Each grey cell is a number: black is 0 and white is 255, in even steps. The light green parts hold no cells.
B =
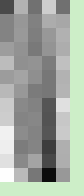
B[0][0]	74
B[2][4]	177
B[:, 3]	[205, 172, 152, 148, 124, 119, 119, 85, 83, 86, 61, 72, 12]
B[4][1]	144
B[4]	[188, 144, 147, 124, 192]
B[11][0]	224
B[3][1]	146
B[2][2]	126
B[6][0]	184
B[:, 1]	[178, 151, 153, 146, 144, 164, 152, 137, 132, 140, 124, 137, 186]
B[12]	[254, 186, 119, 12, 152]
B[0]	[74, 178, 113, 205, 112]
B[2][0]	131
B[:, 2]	[113, 129, 126, 121, 147, 143, 123, 130, 135, 131, 132, 164, 119]
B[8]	[205, 132, 135, 83, 199]

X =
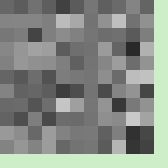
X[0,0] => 103
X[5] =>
[101, 88, 109, 82, 125, 120, 117, 142, 107, 189, 193]
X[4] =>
[129, 151, 144, 142, 127, 96, 116, 134, 157, 109, 147]
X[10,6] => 118
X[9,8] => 127
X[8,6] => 116
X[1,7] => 145
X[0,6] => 118
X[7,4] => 197
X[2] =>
[119, 125, 68, 127, 140, 129, 117, 109, 112, 90, 126]
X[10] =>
[131, 150, 131, 156, 103, 115, 118, 91, 181, 53, 66]
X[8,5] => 107
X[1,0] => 132
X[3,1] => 150
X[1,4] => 187
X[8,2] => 126
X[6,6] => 116
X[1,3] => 127
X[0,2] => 113
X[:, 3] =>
[94, 127, 127, 158, 142, 82, 93, 110, 73, 156, 156]
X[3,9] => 41
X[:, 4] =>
[65, 187, 140, 92, 127, 125, 61, 197, 108, 130, 103]
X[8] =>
[99, 78, 126, 73, 108, 107, 116, 143, 138, 201, 163]
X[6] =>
[131, 98, 102, 93, 61, 77, 116, 75, 132, 147, 70]
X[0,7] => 95
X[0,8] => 106

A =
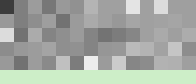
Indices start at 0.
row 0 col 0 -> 60
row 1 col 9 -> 165
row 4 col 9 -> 134
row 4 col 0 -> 153
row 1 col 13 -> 159
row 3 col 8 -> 152
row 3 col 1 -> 152
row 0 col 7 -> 160
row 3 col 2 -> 156
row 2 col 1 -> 114
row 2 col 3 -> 132
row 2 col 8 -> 124
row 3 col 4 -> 143
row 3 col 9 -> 186
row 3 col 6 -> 132
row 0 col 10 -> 160
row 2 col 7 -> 115
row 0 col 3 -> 119
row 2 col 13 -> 172
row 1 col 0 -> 153
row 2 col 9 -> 134
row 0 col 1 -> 127
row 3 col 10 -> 179

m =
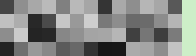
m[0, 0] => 69
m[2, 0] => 141
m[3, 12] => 195
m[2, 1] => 203
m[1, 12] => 181
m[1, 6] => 206
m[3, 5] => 104
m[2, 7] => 166
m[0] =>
[69, 143, 168, 186, 128, 185, 166, 52, 169, 142, 182, 167, 88]
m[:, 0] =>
[69, 192, 141, 35]
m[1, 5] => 153
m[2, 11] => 62
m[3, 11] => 141
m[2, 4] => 135
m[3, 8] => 24
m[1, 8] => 141
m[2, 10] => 118

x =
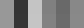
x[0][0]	152
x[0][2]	196
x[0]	[152, 52, 196, 128, 105, 136]
